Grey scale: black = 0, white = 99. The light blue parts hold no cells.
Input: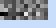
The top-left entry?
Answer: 47
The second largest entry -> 78
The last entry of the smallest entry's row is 29
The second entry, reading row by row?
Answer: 35
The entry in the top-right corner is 35
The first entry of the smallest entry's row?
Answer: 0
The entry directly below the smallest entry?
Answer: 68
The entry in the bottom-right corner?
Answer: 35
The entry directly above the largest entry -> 35
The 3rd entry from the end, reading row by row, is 52
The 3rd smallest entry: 12
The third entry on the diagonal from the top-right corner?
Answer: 52
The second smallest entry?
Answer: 6
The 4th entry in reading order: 29
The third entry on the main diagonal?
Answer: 35
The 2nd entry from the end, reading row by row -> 47
